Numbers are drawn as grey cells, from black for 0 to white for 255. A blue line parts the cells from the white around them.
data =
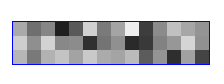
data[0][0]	170
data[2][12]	161
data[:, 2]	[134, 211, 178]
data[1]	[206, 143, 211, 136, 140, 48, 116, 144, 42, 57, 130, 151, 213, 145]
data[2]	[182, 121, 178, 195, 163, 201, 171, 164, 187, 92, 148, 46, 161, 68]
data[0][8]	238
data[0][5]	209
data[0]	[170, 111, 134, 31, 89, 209, 122, 164, 238, 61, 139, 192, 167, 148]

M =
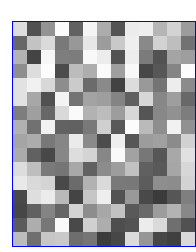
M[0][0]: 222
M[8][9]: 156
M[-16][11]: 211
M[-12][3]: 141
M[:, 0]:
[222, 103, 179, 142, 226, 226, 125, 177, 165, 171, 221, 233, 73, 70, 91, 188]
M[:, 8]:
[236, 239, 237, 248, 220, 96, 216, 252, 86, 162, 193, 120, 153, 89, 83, 219]
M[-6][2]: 122
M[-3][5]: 141
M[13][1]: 96
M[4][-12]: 241
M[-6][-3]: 89
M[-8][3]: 134
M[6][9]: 85
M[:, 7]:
[84, 201, 83, 159, 66, 132, 157, 89, 239, 250, 157, 121, 83, 194, 78, 71]
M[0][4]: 97
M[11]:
[233, 217, 212, 73, 107, 178, 218, 121, 120, 92, 142, 140, 211]
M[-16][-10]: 250
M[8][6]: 76
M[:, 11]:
[211, 190, 164, 133, 237, 158, 145, 241, 139, 168, 166, 140, 86, 179, 111, 64]
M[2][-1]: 158
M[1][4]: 152
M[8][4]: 235
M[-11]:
[226, 167, 80, 243, 115, 163, 158, 132, 96, 215, 135, 158, 104]
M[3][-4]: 71
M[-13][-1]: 252
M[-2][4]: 73
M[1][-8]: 231
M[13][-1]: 136
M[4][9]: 153

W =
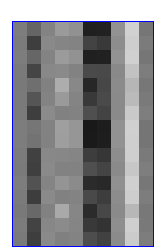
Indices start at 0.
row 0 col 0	125
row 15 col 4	131
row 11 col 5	43
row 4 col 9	119
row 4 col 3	173
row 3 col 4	130
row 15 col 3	128
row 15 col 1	62
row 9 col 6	54
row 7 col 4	150
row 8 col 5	26
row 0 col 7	146
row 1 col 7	141
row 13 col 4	134
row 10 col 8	199
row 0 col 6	33
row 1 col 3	133
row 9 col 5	61
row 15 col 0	122
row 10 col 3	130
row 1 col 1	62
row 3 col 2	136
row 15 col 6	65
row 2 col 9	118
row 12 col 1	61
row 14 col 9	121
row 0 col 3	154
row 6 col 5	79
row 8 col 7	146
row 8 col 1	115
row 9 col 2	136
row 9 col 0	123
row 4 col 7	139
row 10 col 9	126
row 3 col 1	69
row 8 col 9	117
